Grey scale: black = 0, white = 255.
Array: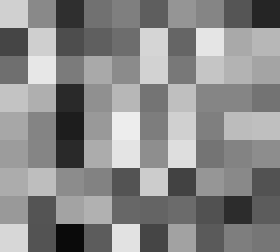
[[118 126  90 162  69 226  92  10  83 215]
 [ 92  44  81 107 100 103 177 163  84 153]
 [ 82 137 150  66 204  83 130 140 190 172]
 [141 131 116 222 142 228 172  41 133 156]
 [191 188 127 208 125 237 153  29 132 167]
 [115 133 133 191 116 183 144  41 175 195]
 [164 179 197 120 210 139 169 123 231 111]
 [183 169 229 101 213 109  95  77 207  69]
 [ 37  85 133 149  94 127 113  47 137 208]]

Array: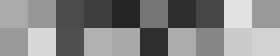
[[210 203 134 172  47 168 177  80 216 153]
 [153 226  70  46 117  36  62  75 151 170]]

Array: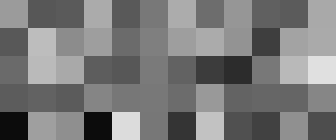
[[ 77 144  65  80 194  52 119 220  12 143 159  12]
 [134 101 102  99 153 108 120 119 133  91  98  92]
 [224 185 120  44  60  98 122  87  93 169 186 106]
 [170 163  62 147 171 158 127 107 158 140 189  88]
 [169  91  96 150 109 172 120  89 171  90  87 155]]

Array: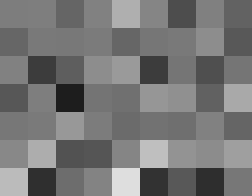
[[119  46  88  50 222 131 109  47 187]
 [159 140 147 191 133  85  82 173 136]
 [101 129 111 114 107 124 152 122 119]
 [169  97 144 150 112 116  29 126  87]
 [117  79 117  60 154 141  94  60 129]
 [ 88 141 121 118 102 123 120 121 102]
 [ 98 128  77 133 175 129 101 126 125]]

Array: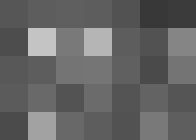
[[ 94 121  82  93 104 162  75]
 [ 85  99  84 107  83 105  91]
 [116  74  96 117 116  93  88]
 [133  82  93 181 121 196  77]
 [ 59  56  82  93  95  93  86]]

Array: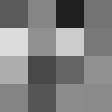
[[138 140  85 132]
 [145 101  71 173]
 [120 203 144 220]
 [115  32 133  90]]

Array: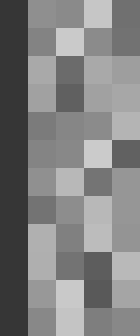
[[136 126 196 136  54]
 [165  89 201 152  54]
 [185  93 115 175  54]
 [148 188 128 176  54]
 [150 184 141 115  54]
 [150 116 184 144  54]
 [ 97 203 136 132  54]
 [180 139 134 123  54]
 [167 161  96 161  54]
 [158 169 107 169  54]
 [114 139 202 131  54]
 [112 198 138 143  54]]
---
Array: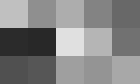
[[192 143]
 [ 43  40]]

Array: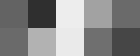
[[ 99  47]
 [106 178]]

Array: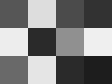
[[ 86 221]
 [237  42]]

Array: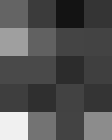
[[100  59]
 [159  97]]

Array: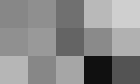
[[135 143]
 [144 153]]

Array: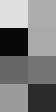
[[223 173]
 [  8 170]]

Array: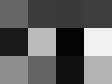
[[101  59]
 [ 25 187]]

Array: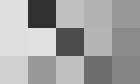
[[222  48]
 [222 224]]

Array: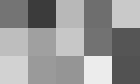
[[116  59]
 [190 160]]
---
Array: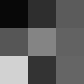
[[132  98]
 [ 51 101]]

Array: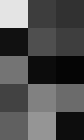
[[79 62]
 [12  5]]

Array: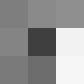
[[ 63 242]
 [109 246]]

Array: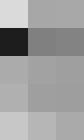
[[128 131]
 [162 159]]

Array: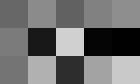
[[ 24 208]
 [177  45]]

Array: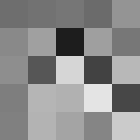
[[160  29]
 [ 86 214]]

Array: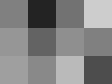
[[ 99 143]
 [137 186]]

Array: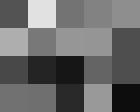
[[120 150]
 [ 36  22]]
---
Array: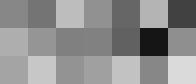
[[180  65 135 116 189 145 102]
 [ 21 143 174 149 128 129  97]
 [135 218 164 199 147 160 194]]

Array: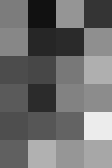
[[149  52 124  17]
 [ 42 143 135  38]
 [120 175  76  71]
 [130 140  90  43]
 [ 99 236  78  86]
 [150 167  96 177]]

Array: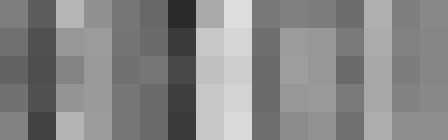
[[126 136 126  93 182 144 118 104  42 170 221 121 128 125 109 175]
 [129 134 112  81 151 155 117 107  59 199 213 111 155 151 122 171]
 [125 134  99  78 131 153 112 118  72 192 206 107 158 151 107 168]
 [130 136 113  81 148 154 118 107  62 199 211 107 151 153 122 167]
 [142 142 130  66 179 155 119 106  59 199 217 110 139 146 112 173]]

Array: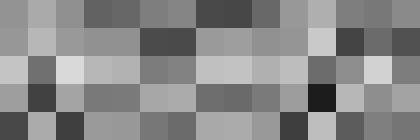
[[120 138 147 170 144  98 103 126 133  73  71 104 152 175 126]
 [107  81 151 183 153 145 145  75  74 154 158 145 149 201  68]
 [210 125 196 112 217 183 177 123 130 192 194 176 189 108 141]
 [142 163 158  65 164 121 122 167 171 110 106 122 157  28 183]
 [127 117  72 171  63 154 152 119 107 168 171 153  62 190  92]]

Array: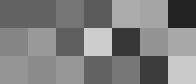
[[164  35  99  99 118  91 171]
 [148 169 133 153  95 205  54]
 [ 59 202 149 139 150  99 119]]

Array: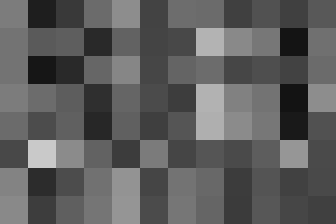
[[ 64  88 124  30  57 107 141  67 109 107  64  81]
 [ 20 112 115  90  94  41  98  68  72 179 137 119]
 [ 66 107 115  22  41 102 134  70 100 108  70  78]
 [ 19 141 124 108  93  47 101  75  61 178 129 115]
 [ 25  81 107  76  96  39  96  63  85 175 139 119]
 [150  74  72 201 139  98  60 123  69  85  74  93]
 [ 65  73 131  44  76 113 147  69 115 104  60  84]
 [ 70  64 137  61  95 117 149  75 118 101  59  87]]

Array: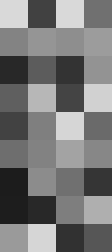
[[217 112 217  65]
 [142 156 131 149]
 [ 51 147  40  92]
 [ 68 209  95 183]
 [214 106  66 127]
 [163 135 110 130]
 [112  53  28 140]
 [126 175  29  40]
 [ 49  86 154 214]]
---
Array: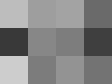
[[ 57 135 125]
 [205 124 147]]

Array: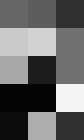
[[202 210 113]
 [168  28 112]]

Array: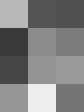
[[ 58 139 124]
 [ 70 148 154]]

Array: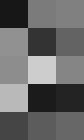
[[145  51  99]
 [141 205 133]]

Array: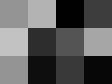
[[194  45  84]
 [148  14  57]]

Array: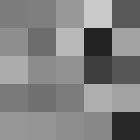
[[142 108 185]
 [172 140 146]]
